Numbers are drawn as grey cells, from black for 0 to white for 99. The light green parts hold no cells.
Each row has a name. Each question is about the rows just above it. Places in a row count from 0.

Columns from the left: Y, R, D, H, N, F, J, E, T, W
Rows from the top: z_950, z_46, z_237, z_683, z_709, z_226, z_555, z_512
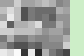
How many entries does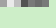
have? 7
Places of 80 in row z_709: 0 1

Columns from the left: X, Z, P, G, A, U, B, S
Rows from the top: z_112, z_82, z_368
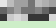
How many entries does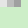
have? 3
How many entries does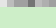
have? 8
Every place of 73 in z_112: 1 5
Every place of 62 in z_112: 2 3 7
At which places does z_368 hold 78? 1 3

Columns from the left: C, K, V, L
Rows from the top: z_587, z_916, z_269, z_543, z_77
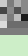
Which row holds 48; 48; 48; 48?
z_77
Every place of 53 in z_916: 1 3
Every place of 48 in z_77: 0 1 2 3
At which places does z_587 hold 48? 1
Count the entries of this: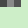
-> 3
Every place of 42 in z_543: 1 2 3

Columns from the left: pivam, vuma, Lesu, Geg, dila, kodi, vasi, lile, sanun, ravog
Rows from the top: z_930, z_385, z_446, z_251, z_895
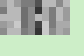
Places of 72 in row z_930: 1 6 7 9
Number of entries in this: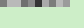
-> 10
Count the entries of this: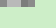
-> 5
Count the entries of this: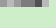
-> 7
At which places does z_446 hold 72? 0 1 2 5 8

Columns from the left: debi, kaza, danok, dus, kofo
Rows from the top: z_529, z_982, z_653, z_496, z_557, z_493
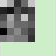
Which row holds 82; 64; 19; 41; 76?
z_529
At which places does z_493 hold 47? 0 2 3
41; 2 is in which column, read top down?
debi

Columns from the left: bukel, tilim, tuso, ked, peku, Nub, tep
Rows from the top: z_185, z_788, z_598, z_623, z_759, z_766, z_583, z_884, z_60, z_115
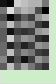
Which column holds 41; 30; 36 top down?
tuso
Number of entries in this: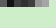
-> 7

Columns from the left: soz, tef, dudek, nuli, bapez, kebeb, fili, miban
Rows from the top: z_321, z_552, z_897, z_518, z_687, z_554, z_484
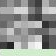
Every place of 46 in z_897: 0 1 6 7
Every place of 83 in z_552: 2 3 7

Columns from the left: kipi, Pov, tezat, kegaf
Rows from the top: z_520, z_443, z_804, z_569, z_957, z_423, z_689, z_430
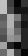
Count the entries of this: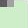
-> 2
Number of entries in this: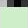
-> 4
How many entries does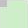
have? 1

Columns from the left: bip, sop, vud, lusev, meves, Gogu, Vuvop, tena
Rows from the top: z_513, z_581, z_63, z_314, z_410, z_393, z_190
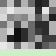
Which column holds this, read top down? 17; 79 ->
lusev
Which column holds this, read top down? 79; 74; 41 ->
meves
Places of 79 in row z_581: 0 2 3 4
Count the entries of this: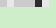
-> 7
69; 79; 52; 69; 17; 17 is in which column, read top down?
lusev
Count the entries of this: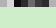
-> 8

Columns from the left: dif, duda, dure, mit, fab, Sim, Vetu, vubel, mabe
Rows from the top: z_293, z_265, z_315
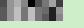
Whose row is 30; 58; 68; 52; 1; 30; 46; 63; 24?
z_293
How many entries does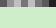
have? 8
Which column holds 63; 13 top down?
vubel
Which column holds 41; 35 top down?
Vetu
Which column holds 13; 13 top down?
vubel

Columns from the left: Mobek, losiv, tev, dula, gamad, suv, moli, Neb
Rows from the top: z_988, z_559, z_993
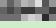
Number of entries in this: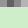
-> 4
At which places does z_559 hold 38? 0 2 5 6

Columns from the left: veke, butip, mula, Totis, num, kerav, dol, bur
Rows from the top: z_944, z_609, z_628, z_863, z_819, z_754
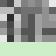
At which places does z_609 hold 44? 3 4 5
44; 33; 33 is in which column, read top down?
num
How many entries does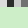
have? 4
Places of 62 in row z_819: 0 2 5

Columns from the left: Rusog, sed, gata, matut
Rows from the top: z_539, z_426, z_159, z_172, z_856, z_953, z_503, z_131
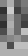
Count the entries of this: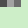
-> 3
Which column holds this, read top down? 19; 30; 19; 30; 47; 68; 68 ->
Rusog
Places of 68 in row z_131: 0 1 2 3
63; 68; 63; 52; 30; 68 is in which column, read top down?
sed

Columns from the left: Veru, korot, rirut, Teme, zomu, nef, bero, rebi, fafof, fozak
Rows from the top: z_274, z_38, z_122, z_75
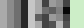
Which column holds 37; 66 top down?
nef
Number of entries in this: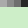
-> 4

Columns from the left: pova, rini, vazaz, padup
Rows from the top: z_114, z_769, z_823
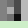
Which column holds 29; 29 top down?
vazaz
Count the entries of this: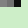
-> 3
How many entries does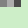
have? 3

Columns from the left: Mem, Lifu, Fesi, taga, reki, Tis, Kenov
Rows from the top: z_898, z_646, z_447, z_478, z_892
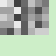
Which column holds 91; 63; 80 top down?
Mem
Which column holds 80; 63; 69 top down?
Lifu
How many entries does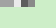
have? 5
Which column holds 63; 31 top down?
Lifu

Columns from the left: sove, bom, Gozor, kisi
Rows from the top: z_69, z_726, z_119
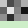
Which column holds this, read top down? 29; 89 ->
bom
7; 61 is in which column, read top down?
kisi
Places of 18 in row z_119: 1
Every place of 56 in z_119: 0 2

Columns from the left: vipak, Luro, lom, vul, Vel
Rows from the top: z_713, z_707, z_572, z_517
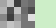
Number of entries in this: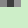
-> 3
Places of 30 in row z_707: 1 4
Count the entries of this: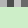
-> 4
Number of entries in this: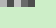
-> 5

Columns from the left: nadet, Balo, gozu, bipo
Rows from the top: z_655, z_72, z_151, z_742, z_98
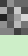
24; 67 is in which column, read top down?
nadet
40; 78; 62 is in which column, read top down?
gozu
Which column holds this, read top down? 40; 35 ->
Balo
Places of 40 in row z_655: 2 3
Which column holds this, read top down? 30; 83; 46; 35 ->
bipo
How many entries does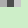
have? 3

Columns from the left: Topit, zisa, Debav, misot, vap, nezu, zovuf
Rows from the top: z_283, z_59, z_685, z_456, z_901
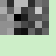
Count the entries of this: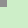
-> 1
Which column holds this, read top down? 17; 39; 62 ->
zisa
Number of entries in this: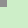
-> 1

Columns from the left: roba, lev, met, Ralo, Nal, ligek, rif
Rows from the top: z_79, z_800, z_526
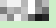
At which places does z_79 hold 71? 3 6
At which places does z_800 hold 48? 0

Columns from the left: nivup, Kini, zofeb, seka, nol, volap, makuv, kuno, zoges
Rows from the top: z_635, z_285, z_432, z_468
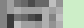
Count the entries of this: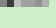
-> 7
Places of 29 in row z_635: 4
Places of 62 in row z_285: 1 3 4 5 7
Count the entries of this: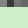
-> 4
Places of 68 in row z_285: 2 6 8

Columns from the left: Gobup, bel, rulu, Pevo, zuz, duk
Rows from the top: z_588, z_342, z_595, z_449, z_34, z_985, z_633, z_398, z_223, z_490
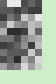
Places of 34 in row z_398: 1 2 3
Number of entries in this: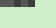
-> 5
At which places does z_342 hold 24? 2 4 5
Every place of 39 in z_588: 0 4
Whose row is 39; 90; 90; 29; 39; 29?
z_588
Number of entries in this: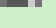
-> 6

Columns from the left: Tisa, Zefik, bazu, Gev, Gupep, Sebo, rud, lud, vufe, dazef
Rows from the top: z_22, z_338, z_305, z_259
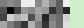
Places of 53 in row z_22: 1 5 7
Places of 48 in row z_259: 1 5
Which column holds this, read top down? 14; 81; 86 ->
dazef
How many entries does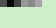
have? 6
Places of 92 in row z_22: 3 4 9
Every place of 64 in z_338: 5
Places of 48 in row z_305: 7

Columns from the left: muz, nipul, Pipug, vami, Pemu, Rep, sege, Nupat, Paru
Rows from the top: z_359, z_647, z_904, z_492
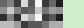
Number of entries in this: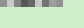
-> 9
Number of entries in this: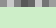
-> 8
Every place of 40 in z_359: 0 7
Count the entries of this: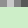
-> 4
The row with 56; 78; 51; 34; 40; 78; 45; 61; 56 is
z_647
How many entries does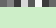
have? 8

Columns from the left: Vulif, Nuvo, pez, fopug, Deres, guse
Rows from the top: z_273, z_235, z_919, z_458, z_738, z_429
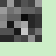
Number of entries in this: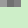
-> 3
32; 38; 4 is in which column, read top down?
fopug
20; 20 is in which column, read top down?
guse

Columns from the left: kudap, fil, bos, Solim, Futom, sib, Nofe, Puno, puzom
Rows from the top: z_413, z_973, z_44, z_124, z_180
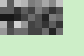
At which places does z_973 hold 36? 0 1 3 6
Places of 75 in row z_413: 0 2 8
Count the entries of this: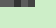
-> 5
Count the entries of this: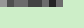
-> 9
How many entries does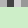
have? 4
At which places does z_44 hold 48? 7

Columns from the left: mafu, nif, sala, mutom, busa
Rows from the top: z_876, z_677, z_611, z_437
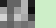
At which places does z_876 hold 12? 0 4
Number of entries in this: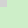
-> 1
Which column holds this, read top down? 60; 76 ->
sala
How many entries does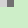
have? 2
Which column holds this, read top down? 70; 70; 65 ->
mutom
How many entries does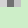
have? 3
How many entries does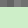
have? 4

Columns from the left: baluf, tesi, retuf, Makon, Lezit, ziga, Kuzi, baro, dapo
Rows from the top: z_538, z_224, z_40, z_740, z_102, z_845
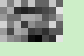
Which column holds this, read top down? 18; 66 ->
Lezit
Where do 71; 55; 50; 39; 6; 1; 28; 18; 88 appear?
z_845
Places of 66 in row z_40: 3 4 8
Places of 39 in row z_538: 5 6 8
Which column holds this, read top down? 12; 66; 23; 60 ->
Makon
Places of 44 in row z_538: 3
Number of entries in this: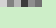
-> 6

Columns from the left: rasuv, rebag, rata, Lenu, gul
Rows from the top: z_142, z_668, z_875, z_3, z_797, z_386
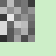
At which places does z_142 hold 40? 0 2
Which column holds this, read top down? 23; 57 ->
gul
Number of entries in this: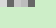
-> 5

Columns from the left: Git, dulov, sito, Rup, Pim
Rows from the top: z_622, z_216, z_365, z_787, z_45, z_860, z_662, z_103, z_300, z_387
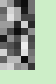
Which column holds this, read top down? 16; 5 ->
sito
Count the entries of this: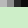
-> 4
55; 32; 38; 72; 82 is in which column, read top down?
dulov
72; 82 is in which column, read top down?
dulov
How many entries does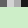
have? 4
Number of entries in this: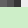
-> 4
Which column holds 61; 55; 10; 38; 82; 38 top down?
Git

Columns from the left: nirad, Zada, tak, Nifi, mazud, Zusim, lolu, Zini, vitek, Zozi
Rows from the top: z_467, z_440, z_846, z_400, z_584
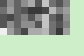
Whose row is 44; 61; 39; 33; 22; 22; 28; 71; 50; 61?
z_440
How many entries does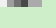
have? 6
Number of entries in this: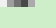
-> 5
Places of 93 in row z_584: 0

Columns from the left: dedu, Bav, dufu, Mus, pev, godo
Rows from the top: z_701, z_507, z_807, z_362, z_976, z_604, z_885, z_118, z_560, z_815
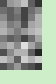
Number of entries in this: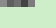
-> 5
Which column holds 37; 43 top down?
pev
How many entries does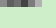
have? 6
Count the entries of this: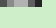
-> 6

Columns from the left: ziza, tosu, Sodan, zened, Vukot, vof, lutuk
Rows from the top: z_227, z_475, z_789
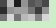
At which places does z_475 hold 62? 2 3
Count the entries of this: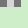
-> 3

